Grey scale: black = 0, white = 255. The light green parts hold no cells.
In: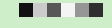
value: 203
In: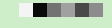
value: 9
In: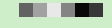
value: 161
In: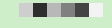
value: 46
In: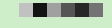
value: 19
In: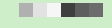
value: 226
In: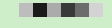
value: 26
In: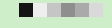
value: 238
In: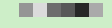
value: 219
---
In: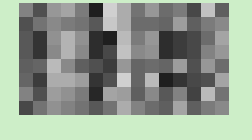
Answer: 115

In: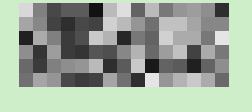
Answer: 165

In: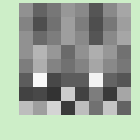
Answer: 158

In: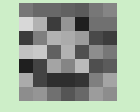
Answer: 149

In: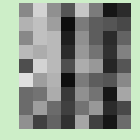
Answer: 64
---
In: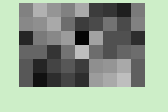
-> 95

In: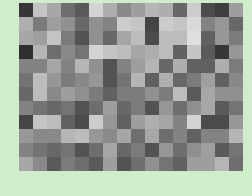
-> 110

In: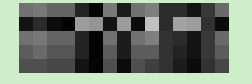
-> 71

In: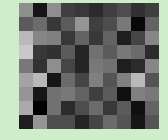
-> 84

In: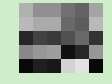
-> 9

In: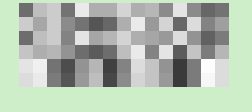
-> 220

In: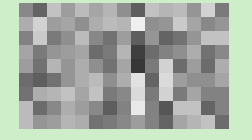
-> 108

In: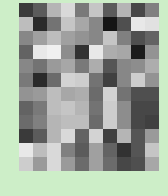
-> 167
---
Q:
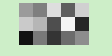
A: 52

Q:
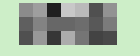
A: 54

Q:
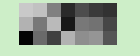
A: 64

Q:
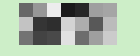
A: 73

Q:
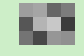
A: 150

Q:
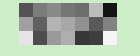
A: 153

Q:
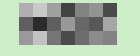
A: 117
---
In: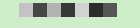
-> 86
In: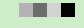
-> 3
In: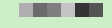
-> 84
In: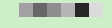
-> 219
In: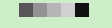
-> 16
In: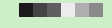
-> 138
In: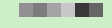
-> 101
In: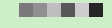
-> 38
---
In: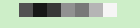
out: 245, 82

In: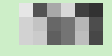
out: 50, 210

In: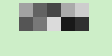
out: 205, 85

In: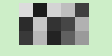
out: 63, 57

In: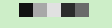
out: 106, 17

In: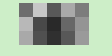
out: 124, 169
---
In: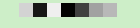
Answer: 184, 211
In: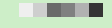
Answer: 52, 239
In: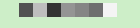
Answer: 244, 81
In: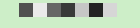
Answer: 214, 80
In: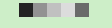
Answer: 106, 35
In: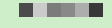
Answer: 56, 75
